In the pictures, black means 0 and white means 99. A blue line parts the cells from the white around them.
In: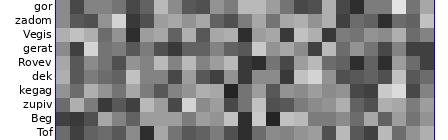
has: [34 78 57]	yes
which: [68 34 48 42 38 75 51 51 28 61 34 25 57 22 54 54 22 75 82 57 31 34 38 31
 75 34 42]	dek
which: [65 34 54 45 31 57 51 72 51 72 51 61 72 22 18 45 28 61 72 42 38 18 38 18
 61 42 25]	Rovev

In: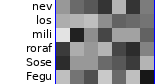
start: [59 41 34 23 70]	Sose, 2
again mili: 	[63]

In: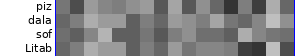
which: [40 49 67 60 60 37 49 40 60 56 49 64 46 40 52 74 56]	dala
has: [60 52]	yes
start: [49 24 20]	Litab, 12
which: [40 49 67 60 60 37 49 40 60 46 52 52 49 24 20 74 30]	Litab

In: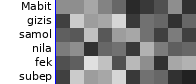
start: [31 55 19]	Mabit, 7
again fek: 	[31]
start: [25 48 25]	samol, 7
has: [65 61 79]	no

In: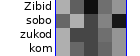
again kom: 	[40]
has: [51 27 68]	no
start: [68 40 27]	kom, 0
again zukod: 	[27]
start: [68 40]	kom, 0
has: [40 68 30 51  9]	no

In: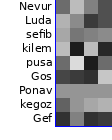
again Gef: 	[19]
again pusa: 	[42]
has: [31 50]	no
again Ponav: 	[58]

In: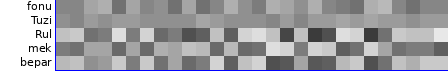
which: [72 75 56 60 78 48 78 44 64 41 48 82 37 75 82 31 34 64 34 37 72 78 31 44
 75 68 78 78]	bepar
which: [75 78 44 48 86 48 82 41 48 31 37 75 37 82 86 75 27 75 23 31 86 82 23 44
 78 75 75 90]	Rul
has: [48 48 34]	no

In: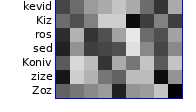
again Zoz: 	[60]
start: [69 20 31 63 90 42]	ros, 1

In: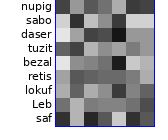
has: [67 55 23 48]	no
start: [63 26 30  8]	daser, 1

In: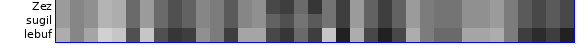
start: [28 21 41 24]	lebuf, 15
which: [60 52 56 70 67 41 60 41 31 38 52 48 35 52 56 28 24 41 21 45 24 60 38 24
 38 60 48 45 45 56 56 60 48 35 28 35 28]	Zez

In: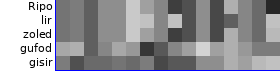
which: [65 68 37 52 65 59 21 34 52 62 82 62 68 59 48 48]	gufod
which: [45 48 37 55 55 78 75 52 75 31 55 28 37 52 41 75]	lir

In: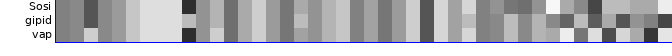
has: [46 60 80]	yes
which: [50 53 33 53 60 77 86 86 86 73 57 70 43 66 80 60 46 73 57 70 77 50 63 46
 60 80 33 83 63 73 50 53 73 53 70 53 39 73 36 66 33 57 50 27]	gipid
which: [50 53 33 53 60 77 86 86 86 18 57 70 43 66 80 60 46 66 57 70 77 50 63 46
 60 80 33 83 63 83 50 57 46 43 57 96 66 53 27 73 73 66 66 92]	Sosi

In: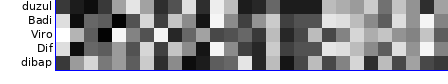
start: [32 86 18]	duzul, 8
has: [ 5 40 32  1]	no
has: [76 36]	yes
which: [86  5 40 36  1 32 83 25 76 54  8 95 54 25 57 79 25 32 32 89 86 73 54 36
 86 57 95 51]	Badi
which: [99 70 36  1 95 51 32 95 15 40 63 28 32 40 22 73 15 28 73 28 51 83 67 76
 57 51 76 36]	Viro

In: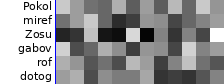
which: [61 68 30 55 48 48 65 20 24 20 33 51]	dotog
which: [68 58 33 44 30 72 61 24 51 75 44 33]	rof
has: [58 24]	no
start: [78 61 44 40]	Pokol, 0
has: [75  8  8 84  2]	no

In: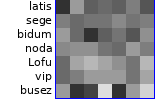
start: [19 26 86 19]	busez, 1
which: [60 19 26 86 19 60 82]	busez
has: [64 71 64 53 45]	no
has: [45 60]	no
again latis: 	[37]
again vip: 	[60]
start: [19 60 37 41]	latis, 0

